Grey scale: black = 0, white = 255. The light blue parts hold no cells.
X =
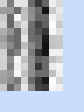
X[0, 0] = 210
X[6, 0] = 170
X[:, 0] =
[210, 154, 201, 212, 173, 157, 170, 207, 212, 207, 164, 159, 200]
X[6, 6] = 19
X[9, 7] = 235
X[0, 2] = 229
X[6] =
[170, 139, 105, 189, 139, 106, 19, 194, 200]
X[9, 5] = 55
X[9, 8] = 244
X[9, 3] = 213
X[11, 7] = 253
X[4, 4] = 108
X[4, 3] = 208
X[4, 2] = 104
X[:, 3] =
[228, 189, 192, 222, 208, 229, 189, 220, 192, 213, 193, 210, 229]
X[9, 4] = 141
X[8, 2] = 245
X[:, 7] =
[237, 200, 240, 252, 245, 196, 194, 242, 192, 235, 192, 253, 249]
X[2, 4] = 143
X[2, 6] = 103
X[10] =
[164, 153, 245, 193, 142, 107, 108, 192, 239]
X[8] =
[212, 143, 245, 192, 140, 94, 107, 192, 208]
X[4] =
[173, 147, 104, 208, 108, 83, 56, 245, 225]
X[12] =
[200, 101, 151, 229, 141, 67, 58, 249, 239]
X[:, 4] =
[108, 140, 143, 111, 108, 109, 139, 124, 140, 141, 142, 108, 141]
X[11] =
[159, 143, 121, 210, 108, 60, 24, 253, 213]

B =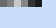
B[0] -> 105
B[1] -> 131
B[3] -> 134

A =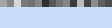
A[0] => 165
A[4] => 112
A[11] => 187
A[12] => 68
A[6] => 48

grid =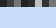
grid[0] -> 35
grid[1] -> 63
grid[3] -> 34

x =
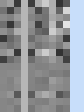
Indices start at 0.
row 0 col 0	146
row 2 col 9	137
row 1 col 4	142
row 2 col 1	130
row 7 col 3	182
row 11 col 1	130
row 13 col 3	182
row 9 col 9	133
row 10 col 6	134
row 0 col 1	160
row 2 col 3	182
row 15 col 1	137
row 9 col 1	133
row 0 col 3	182
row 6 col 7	141
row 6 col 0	128
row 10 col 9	120
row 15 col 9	125
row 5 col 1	103
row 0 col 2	57
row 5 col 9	58
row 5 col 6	140
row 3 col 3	182
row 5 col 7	157
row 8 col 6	138
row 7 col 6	203
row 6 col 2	130
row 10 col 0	136
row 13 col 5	155
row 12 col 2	141
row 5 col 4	109
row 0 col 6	202
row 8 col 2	125
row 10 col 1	139
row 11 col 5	123
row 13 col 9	108
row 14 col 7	142

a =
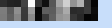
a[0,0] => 46
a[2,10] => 55
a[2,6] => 59
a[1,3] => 58
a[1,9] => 170
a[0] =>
[46, 35, 33, 66, 251, 51, 16, 87, 166, 208, 146, 176, 56, 5]
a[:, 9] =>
[208, 170, 155]
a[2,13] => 8
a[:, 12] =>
[56, 58, 4]
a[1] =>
[125, 91, 143, 58, 156, 6, 95, 92, 138, 170, 42, 45, 58, 12]
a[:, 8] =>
[166, 138, 147]

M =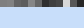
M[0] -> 127
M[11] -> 39
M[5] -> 102
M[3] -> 93
